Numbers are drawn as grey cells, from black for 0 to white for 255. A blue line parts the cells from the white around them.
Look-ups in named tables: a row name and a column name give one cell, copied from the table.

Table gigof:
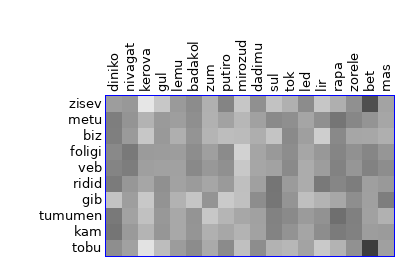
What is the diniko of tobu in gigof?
142
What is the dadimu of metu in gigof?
161
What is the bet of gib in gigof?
160
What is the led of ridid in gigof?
172
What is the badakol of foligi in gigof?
141
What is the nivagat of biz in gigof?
154
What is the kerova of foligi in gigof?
155
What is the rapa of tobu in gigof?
179
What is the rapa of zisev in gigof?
175
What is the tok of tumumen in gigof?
138
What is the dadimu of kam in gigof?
162
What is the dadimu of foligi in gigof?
165
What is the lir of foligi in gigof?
152
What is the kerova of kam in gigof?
180

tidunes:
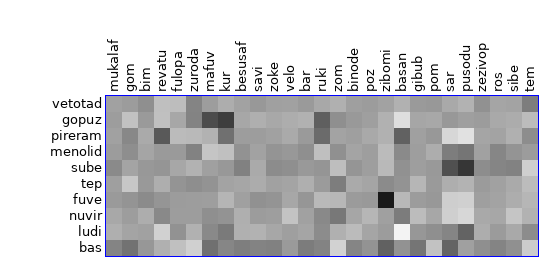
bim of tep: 153
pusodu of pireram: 225
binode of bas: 133
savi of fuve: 145
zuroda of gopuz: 131
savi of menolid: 162

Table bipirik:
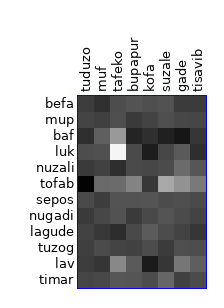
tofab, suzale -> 168
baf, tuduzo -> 47
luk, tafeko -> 245
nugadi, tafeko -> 82
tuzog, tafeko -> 68
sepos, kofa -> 84
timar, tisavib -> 75
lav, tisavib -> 94
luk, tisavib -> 46
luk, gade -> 90
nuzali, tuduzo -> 58
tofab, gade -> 146
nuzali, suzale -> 75
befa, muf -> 48
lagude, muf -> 56
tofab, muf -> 105
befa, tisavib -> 59
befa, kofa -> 79
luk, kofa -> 29
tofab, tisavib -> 121
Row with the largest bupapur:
tofab

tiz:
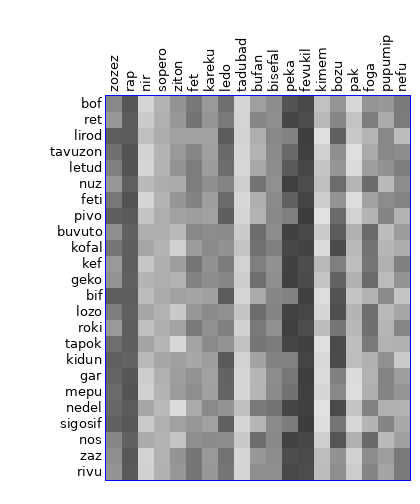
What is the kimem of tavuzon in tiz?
208
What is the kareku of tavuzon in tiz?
159
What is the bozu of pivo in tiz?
106
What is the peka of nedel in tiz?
69
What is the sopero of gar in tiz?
177
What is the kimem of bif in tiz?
221
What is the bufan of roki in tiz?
121
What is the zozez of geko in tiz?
147
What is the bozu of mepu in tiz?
136
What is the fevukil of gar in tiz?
62
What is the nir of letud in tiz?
214

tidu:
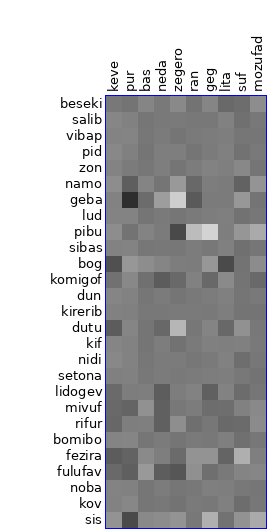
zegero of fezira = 107
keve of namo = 141
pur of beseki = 116
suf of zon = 136
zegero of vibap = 117
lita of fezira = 100
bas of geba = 108
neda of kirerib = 120
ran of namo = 104
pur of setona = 129
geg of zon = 130
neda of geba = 157
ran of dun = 121
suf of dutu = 145
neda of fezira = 126
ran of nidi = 119
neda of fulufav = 93
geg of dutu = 132
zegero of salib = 122

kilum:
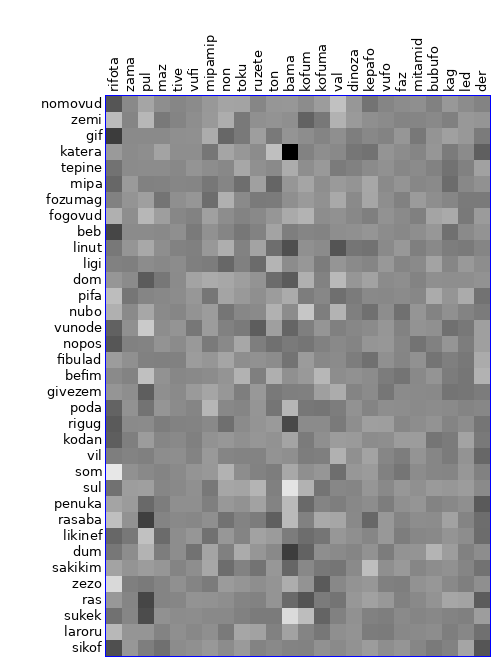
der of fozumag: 122
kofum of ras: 84
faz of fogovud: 138
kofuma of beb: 131
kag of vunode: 112
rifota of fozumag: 129
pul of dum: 179

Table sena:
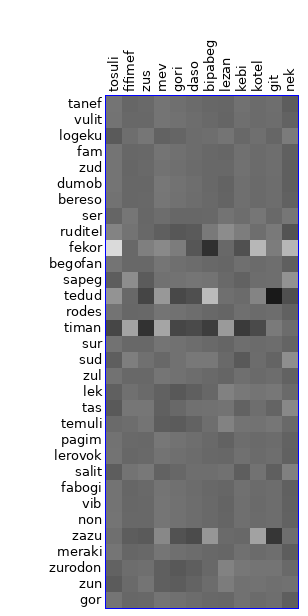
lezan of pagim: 98
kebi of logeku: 104
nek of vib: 97
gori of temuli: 91
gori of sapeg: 114
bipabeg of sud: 120
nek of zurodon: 105
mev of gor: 116
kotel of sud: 108
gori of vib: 113
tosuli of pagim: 114

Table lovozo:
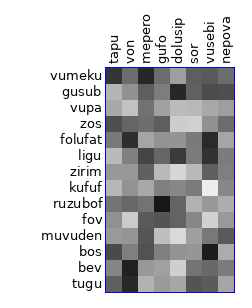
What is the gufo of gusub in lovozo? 125
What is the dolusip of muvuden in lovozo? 217
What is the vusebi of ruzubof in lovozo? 152
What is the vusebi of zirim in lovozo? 95
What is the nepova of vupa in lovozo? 158
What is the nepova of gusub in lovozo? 79
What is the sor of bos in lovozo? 150
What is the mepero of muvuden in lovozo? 85
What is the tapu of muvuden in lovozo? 153
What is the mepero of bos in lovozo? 82
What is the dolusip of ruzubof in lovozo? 100
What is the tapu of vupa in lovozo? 169
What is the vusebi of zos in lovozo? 145
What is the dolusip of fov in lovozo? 99
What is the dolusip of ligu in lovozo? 59
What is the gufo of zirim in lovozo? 185
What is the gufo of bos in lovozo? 127
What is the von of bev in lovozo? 33
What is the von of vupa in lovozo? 194

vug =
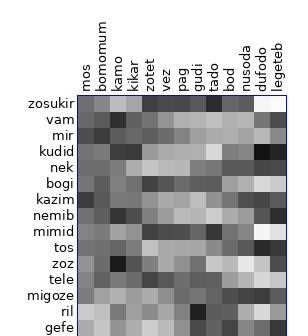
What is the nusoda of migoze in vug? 68
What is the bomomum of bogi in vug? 93
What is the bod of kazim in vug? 116
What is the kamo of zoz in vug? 27
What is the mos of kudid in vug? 115
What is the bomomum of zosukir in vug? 134
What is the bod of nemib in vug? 172
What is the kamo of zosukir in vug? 188
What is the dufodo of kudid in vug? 19
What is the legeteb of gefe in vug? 56

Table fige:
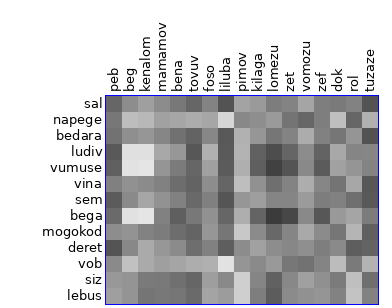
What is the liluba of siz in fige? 137
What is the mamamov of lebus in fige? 120
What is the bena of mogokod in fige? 109
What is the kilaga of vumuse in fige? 95
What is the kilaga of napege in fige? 142
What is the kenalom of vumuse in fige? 229
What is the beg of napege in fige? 189
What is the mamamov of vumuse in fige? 149
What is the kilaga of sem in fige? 158
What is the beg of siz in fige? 148
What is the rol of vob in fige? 122

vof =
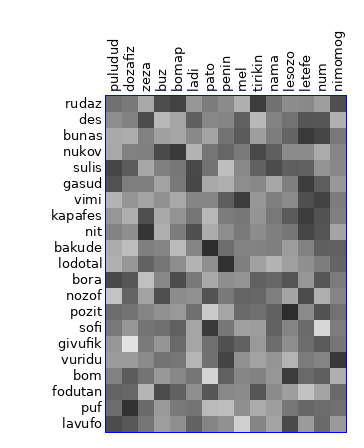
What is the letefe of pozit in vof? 138
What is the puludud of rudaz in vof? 113
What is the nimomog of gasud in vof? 152
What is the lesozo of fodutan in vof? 158
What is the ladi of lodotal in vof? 179
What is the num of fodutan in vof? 164
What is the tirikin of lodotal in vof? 161
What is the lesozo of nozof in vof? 164
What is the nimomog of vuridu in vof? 56
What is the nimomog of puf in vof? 113
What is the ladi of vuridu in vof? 182
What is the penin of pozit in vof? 165
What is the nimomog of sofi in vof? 125
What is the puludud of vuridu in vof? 155
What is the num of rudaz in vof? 158
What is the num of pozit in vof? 82
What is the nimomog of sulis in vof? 136
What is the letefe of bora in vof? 150

